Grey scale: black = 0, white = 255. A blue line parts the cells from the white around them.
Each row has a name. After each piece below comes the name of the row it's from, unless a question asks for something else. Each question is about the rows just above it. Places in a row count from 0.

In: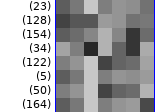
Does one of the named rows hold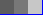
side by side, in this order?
yes
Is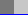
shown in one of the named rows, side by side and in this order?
yes
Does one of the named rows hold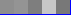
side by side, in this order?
no

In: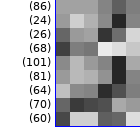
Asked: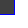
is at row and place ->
(68), 0
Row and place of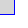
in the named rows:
(26), 5
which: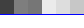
(68)
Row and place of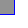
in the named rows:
(81), 3

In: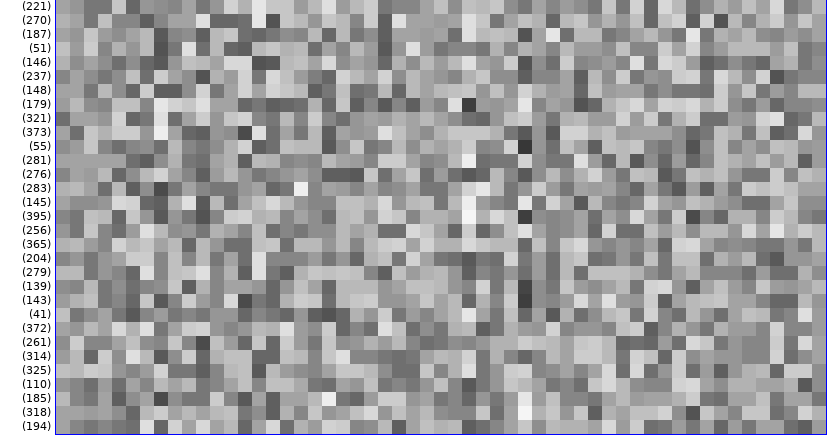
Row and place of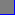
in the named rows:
(237), 18
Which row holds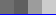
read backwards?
(146)
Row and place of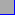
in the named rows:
(110), 17
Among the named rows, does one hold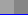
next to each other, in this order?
yes
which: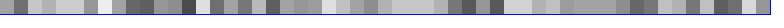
(373)
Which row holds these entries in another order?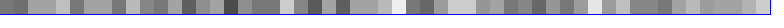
(185)

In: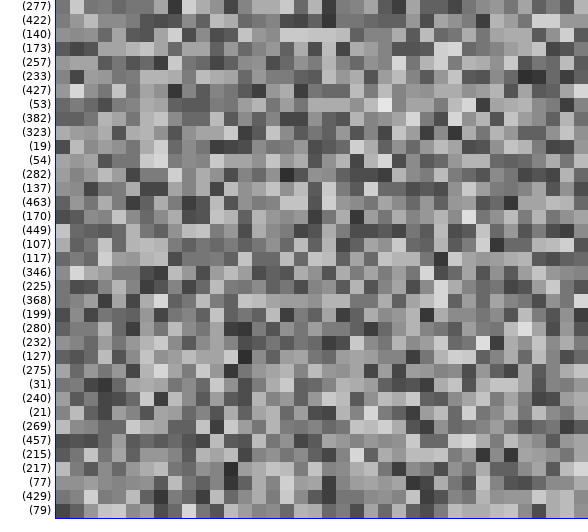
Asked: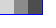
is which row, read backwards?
(225)
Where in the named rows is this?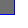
(382), 37
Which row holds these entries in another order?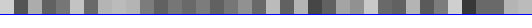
(107)

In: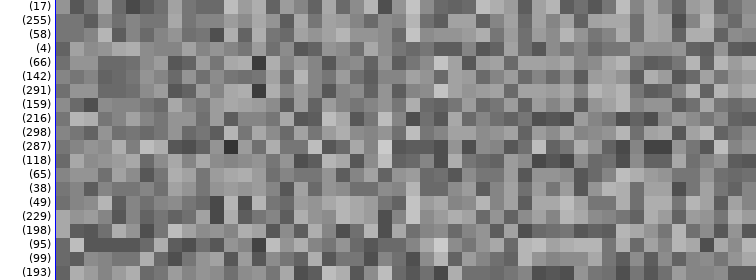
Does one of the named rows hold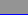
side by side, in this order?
yes
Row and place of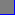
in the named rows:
(287), 5
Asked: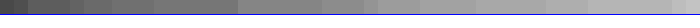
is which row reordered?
(49)
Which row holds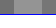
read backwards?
(216)
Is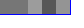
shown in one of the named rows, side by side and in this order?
yes

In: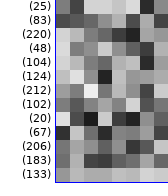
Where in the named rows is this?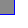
(25), 7
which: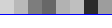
(104)
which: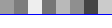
(212)
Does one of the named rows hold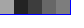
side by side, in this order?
no

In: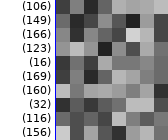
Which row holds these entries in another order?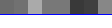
(16)
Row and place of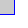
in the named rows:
(156), 0
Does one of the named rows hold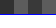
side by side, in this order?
yes
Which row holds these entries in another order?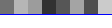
(156)
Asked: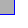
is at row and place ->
(106), 4

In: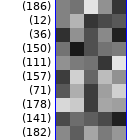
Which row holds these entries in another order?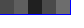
(141)
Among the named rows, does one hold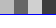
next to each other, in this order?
no
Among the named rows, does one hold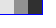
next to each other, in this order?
no
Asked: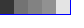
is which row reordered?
(186)

